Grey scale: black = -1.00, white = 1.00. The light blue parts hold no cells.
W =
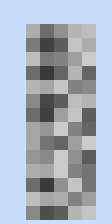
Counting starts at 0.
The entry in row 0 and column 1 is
-0.15
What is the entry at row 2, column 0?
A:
0.48
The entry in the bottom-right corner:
0.54
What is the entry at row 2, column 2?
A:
0.02
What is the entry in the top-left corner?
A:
0.36
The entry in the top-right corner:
0.48
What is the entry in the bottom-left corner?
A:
0.07
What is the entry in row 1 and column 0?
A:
-0.04
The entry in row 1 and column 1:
-0.50
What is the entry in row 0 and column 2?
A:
0.13

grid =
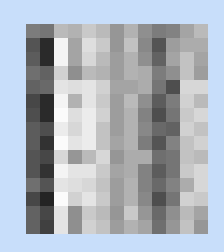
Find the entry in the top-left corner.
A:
-0.03
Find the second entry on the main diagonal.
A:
-0.67
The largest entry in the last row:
0.79
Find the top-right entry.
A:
0.46
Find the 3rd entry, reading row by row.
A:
0.46
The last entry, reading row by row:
0.18
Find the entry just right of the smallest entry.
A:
0.97
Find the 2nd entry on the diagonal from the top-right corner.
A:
0.35
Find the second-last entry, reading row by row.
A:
0.52
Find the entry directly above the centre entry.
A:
0.23
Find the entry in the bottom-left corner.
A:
-0.23
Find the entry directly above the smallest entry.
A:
-0.34
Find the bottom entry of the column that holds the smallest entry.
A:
-0.50
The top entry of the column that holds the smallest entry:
-0.08
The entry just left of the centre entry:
0.52
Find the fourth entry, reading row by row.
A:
0.40
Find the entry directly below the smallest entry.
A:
-0.44
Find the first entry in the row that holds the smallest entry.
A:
-0.44
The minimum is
-0.72
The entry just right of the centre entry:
0.40
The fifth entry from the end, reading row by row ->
0.29

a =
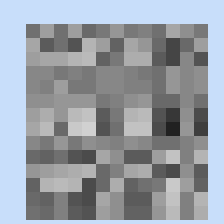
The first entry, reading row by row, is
-0.12
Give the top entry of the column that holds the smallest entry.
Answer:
0.30
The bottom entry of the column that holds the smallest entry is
0.46
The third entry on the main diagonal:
0.30
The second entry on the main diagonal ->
-0.29
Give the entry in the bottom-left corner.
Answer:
-0.12
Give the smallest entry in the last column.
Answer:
-0.51
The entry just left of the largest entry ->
0.58
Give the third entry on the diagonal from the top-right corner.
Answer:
-0.46
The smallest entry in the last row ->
-0.35
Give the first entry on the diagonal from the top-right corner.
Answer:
-0.06
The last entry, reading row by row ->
0.36
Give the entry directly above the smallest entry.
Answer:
-0.57
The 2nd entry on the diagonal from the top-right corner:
-0.18
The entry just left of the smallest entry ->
-0.41
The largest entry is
0.64
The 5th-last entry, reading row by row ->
-0.23
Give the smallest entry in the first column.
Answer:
-0.23
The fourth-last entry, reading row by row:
0.18
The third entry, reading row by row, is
-0.12

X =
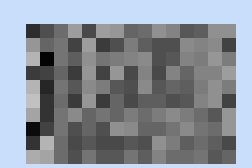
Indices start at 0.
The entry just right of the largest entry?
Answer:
-0.60
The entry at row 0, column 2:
-0.15
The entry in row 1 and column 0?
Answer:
0.18
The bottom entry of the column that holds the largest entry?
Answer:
0.35
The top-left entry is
-0.65
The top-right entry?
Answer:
0.13
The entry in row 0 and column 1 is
-0.38
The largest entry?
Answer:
0.51
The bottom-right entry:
-0.21
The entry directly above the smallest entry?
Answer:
-0.21
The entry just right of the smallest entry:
-0.09
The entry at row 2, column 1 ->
-0.97
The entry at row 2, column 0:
0.41
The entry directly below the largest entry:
0.29
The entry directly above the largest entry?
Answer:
0.41
